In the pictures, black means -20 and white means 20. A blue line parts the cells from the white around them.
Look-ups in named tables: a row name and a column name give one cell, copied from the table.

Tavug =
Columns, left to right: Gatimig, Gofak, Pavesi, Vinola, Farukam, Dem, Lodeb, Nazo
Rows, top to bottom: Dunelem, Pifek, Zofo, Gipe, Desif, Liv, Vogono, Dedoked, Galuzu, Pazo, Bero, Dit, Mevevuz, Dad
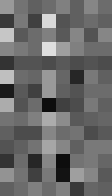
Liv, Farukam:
-4
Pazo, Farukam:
-3
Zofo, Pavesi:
-3
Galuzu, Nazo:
-4
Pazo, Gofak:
-8
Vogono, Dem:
-7
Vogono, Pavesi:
-10
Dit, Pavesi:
-14
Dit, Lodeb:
-1
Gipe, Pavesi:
-3
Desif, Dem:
-8
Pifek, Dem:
-5
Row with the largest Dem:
Mevevuz

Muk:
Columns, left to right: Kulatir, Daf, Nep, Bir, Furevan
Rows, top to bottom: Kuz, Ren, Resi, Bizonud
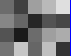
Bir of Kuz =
9
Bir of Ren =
-7
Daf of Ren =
-4
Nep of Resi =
-3
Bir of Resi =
5
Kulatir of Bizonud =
-2
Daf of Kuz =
-10
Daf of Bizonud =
11
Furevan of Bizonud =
-12
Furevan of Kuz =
15
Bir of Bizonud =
10
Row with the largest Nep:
Kuz

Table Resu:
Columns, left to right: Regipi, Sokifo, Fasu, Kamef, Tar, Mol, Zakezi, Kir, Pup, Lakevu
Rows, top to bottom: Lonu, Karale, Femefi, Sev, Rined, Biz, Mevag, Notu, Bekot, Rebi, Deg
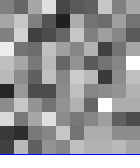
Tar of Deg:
1
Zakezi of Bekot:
1
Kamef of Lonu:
15
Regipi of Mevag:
-14
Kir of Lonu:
11
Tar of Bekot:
2
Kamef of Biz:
10
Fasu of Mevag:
-8
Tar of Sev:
5
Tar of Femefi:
-4
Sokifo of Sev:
-2
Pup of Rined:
1
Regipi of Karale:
6
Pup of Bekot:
-5
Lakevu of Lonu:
6

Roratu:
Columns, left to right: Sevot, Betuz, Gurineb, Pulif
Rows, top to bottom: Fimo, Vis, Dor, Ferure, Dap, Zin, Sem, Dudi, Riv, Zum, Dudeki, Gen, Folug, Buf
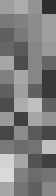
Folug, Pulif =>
-2
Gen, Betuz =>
6
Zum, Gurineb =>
-6
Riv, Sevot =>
4
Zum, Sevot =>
-9
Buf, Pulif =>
1
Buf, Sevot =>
6
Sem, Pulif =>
-11
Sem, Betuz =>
5
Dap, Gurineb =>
1

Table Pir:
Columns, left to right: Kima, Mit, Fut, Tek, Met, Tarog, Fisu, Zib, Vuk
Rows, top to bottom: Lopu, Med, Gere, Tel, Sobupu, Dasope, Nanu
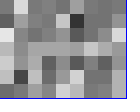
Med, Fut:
0
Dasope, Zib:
-2
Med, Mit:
5
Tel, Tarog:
5
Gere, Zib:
2
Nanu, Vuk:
8
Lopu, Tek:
0
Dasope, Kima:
10
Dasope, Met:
4
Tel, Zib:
7
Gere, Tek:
0
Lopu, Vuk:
-1
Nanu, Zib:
0
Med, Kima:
-5
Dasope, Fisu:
-2
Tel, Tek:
6

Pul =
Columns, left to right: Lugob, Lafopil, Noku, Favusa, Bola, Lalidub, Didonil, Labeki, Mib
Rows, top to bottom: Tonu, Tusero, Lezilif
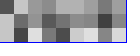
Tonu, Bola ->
8
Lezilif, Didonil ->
15
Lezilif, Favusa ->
-1
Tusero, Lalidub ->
2
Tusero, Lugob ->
11
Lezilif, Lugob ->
11
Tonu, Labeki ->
-1
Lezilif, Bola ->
-8
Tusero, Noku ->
3
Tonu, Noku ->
4
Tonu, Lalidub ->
8
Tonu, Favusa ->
2
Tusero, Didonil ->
1
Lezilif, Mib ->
14
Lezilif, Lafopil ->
-9
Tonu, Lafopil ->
11
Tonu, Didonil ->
5
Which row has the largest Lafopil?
Tonu

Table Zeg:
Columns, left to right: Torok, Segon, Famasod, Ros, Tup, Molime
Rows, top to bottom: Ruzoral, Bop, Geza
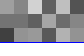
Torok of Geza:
-10
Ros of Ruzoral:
-5
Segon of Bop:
-2
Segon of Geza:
3
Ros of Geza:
-6
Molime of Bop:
1
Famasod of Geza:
4
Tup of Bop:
-3
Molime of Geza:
3
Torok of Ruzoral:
5
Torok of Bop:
-2
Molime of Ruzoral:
-7
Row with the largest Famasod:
Ruzoral

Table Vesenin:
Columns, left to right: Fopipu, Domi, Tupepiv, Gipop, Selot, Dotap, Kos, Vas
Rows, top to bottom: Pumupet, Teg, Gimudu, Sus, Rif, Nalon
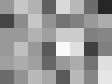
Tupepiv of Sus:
4
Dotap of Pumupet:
9
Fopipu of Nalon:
-3
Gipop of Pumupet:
-5
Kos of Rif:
-2
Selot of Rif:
4
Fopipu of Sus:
4
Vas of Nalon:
16
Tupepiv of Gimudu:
8
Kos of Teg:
4
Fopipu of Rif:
5
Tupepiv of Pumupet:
8

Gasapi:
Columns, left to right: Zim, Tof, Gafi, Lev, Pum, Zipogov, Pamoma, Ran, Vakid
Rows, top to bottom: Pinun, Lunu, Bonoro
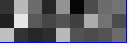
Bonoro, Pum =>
9
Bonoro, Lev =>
-13
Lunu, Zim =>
-15
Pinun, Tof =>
9
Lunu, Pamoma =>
7
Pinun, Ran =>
-3
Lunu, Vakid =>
-8
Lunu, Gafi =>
-6
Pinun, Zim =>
-12
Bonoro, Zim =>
10
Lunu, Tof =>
16
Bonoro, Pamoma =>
-8
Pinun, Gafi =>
-3
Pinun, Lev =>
-14
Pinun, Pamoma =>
-8
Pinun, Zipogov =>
-19
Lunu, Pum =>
-7
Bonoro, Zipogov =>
-7
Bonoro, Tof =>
-12
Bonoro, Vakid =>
-3

